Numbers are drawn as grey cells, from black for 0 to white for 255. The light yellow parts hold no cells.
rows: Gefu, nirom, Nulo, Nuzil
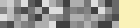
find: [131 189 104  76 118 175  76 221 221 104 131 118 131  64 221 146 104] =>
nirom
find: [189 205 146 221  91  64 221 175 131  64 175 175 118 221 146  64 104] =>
Gefu
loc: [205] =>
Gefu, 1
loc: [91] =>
Gefu, 4
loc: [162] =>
Nuzil, 2

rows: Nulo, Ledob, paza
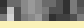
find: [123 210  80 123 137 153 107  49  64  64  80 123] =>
paza
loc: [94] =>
Ledob, 11

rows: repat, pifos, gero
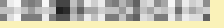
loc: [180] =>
repat, 17
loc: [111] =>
pifos, 25

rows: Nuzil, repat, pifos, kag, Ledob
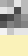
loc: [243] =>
Ledob, 0
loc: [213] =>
repat, 1

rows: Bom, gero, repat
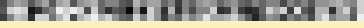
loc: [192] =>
repat, 2
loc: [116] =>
repat, 7

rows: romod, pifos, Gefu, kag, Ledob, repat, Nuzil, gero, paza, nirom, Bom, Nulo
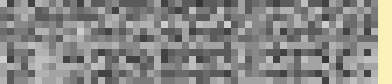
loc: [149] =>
gero, 22
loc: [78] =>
romod, 49

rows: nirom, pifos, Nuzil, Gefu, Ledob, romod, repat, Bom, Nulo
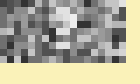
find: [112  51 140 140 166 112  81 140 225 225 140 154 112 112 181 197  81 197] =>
repat
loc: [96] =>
nirom, 2
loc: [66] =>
nirom, 0
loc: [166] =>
repat, 4
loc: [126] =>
Nuzil, 13

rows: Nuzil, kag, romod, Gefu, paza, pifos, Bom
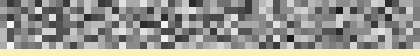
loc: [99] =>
pifos, 48
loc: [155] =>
Bom, 22

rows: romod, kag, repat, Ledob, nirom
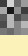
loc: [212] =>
romod, 1
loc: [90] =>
repat, 0
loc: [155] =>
romod, 3

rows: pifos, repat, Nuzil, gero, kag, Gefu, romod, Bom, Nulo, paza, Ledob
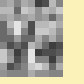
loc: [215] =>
paza, 5
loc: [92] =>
Bom, 8
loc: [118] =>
Nulo, 3

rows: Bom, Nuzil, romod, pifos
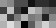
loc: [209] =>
pifos, 6
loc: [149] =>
Bom, 0

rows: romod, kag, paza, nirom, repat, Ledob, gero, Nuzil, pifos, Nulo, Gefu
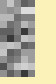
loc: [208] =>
Nulo, 3
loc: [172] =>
nirom, 0

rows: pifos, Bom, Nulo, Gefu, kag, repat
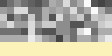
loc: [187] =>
Nulo, 14
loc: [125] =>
Bom, 15
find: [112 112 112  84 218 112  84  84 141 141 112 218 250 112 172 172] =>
kag
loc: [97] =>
pifos, 4

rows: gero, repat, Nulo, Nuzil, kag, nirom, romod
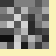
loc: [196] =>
nirom, 2
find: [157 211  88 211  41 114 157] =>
Nuzil
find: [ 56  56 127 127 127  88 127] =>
gero
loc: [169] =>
repat, 6
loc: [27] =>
romod, 3
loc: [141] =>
romod, 4

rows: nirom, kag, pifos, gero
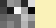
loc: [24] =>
kag, 1
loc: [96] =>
pifos, 0
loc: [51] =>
nirom, 0
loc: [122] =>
gero, 4

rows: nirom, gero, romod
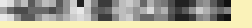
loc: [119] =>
nirom, 23
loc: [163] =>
gero, 0
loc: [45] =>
nirom, 31

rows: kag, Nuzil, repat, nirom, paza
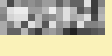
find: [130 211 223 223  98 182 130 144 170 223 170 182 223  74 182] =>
repat
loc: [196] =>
nirom, 2
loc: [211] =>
repat, 1

